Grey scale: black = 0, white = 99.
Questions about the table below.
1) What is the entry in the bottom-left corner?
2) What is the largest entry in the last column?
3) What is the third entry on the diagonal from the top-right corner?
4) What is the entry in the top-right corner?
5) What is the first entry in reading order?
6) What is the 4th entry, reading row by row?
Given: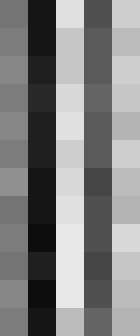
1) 48
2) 84
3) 77
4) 80
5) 45
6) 31

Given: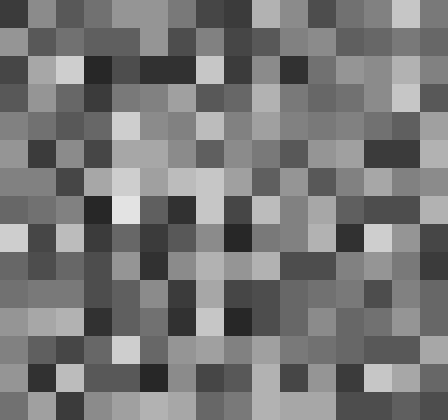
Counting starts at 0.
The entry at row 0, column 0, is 23
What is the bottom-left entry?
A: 44
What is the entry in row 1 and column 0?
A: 58
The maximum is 88
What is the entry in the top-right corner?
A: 47
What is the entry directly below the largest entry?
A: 40
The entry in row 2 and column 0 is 27
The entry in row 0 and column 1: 54
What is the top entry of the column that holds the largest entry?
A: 58
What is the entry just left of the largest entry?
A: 15
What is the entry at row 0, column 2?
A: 34
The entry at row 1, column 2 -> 44
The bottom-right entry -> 30
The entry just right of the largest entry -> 37
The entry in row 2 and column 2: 80

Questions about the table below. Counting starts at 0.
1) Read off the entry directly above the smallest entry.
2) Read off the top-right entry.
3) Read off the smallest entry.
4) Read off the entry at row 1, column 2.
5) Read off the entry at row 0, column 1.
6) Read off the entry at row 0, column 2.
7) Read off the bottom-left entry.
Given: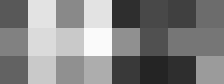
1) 31
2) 42
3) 14
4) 78
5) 88
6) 53
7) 38
